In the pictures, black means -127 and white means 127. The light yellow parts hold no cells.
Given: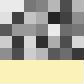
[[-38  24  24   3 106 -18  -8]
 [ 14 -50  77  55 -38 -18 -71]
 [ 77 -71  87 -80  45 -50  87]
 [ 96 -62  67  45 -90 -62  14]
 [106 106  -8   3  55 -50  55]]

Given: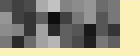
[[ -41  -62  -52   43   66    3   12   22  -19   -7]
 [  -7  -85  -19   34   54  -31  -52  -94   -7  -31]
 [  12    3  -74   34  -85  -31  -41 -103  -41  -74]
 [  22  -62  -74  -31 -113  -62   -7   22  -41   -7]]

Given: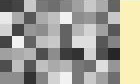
[[-68 -59  72  -7 -17   4  32  72  42 -28]
 [-59 113 -28  63  72 -28  94  94 -40   4]
 [-49  63 -40  63  42  53  -7 -17  94  22]
 [ 13  13 -77   4  82 113  -7  72  32 -17]
 [ 32  42  53 -49  13 -68 -77  82 -49 -89]
 [ 82 -59  22  13  53 -28  53  82  32 -40]
 [104  42 -40  42  63 113  13  22 -17  72]]

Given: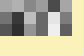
[[-42 -80  20 -23 111 -32]
 [-12 -70  61 -23 101  -3]
 [ 38  49   8  29 -52  38]]

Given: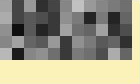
[[   6   34  -26  -38   25  -70   16   -5  -38  -26  -79]
 [  16 -112  -38  -91  -70   34  -16  -26   34  -79  -49]
 [  34  -58   25  -79  -58    6   65   25    6   -5  -16]
 [  44  -58  -38  -49  -70   16   -5  -91   -5  -91  -26]
 [  56 -100    6   16  -16  -70   -5  -16  -49   44  -26]]

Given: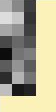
[[-115  -11   -2]
 [ -84   51  -11]
 [ -54  -23  -45]
 [ -35   19  -35]
 [  39   19  -64]
 [  51    8  -64]
 [  62 -103  -93]
 [  93   71  -75]]
